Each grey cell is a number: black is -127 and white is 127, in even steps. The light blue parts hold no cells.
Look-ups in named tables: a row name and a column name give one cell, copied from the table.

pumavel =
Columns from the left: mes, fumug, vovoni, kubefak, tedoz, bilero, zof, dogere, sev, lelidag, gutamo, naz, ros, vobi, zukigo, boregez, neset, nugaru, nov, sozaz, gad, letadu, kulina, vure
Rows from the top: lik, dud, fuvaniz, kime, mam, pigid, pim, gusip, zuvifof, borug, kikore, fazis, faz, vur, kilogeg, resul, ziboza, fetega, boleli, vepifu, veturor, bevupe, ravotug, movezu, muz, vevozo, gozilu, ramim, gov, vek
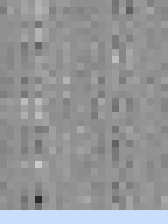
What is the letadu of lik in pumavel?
2
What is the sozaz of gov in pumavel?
9
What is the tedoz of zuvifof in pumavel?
18
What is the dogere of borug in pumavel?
24
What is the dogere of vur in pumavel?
27
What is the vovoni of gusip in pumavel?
18
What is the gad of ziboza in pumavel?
21
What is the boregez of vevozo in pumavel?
22
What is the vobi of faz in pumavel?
18
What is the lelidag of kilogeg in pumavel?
1
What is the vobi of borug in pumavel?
8
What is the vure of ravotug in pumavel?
7
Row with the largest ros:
gov

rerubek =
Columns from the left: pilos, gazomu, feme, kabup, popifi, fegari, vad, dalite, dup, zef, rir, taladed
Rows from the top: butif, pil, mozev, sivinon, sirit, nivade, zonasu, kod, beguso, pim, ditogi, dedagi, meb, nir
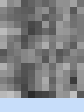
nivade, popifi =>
-22
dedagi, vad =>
42
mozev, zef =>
32
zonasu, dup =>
33
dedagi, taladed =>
23
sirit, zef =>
22
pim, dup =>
22
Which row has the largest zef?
pim

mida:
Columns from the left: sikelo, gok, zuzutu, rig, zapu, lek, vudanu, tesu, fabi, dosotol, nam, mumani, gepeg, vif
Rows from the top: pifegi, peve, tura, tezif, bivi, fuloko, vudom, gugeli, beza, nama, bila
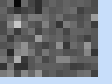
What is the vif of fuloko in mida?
-41
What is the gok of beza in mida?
-38
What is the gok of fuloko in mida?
-66
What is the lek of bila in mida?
19
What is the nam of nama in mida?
-65
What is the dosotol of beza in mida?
6
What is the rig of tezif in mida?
-11
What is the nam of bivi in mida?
-27
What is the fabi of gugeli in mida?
-30

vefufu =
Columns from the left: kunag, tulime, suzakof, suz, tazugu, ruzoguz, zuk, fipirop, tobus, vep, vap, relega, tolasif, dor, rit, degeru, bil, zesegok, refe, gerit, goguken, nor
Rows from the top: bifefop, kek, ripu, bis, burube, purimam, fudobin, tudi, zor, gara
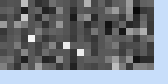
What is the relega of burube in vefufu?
-43
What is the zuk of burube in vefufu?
-41
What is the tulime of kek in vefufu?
-28
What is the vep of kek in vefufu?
-43
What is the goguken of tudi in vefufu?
-37
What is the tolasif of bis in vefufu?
-83
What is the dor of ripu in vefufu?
-87
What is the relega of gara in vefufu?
-40

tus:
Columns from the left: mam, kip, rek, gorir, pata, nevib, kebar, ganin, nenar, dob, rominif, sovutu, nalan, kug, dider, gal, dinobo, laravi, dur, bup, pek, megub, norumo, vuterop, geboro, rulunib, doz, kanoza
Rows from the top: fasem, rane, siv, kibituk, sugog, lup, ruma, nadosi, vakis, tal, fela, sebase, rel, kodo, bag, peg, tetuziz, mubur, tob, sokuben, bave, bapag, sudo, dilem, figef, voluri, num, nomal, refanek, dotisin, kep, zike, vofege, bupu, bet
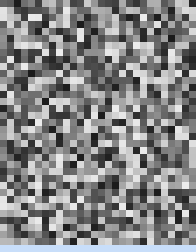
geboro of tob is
-98
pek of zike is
16
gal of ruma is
82
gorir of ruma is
101
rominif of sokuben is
-1
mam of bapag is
2
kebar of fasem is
53
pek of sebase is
99
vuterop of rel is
58
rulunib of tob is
101
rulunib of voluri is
30
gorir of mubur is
-40
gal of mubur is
40
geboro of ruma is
-22
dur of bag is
69
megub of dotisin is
-35
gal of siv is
23
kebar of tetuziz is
83
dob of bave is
-7
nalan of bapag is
4

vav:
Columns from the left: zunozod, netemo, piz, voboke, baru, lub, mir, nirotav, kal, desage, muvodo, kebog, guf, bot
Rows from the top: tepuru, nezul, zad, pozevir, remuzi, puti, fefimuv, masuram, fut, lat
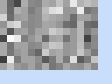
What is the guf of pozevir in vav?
-17
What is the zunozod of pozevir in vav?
19
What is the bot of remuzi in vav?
20
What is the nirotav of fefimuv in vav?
71
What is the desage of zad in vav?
22
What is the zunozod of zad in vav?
83
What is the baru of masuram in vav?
-1
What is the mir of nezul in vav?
60
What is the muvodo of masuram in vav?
26
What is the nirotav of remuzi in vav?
75
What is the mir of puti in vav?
-21
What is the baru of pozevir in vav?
9
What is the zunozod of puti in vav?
-55
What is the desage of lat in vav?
38
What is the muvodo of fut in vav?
93
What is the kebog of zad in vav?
36
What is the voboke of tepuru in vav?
45
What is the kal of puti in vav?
40

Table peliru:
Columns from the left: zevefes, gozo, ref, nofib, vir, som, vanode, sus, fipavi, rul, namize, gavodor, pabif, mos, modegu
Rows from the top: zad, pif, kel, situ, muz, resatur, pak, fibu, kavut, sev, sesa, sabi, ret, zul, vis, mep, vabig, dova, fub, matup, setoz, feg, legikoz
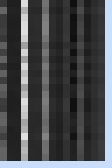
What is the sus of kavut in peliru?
-89
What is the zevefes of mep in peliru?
-70
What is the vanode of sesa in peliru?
-18
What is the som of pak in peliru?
-86
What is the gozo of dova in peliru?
-91
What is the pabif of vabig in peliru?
-90
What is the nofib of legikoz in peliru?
44
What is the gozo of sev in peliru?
-96
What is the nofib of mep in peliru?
78
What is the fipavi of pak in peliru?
-95
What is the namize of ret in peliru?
-92
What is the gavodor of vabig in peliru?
-54

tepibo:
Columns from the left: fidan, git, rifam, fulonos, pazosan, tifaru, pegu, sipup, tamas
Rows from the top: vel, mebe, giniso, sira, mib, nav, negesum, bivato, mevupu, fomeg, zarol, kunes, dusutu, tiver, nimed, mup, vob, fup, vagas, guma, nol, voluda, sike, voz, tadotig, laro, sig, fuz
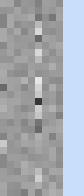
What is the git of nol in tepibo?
21
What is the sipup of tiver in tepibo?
29
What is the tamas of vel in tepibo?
14
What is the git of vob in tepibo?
35
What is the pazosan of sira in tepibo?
20
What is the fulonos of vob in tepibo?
28
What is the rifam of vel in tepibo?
7
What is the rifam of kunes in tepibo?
32

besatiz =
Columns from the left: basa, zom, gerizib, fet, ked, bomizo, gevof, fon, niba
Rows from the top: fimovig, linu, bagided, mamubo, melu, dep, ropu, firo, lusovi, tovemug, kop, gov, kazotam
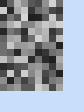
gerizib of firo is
-88
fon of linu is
-54
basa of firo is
-15
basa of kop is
-51
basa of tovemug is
-83
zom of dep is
36
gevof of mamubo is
72
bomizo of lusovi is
-14
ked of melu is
57
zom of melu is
-8
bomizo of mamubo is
44
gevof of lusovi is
-85

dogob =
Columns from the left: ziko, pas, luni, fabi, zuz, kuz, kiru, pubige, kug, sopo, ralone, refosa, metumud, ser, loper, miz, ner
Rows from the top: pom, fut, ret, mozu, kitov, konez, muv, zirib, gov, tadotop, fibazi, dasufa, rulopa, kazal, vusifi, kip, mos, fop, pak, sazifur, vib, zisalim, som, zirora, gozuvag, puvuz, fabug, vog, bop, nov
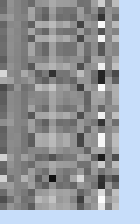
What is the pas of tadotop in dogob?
18
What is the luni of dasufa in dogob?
4
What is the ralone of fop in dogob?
-23
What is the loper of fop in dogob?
-75
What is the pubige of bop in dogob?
66
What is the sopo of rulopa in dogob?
30
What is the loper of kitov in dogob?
-45
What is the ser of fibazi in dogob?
-17
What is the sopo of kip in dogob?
-12
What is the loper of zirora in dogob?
75
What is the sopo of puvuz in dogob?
-17
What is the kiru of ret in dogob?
-31
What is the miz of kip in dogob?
14
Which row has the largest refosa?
puvuz

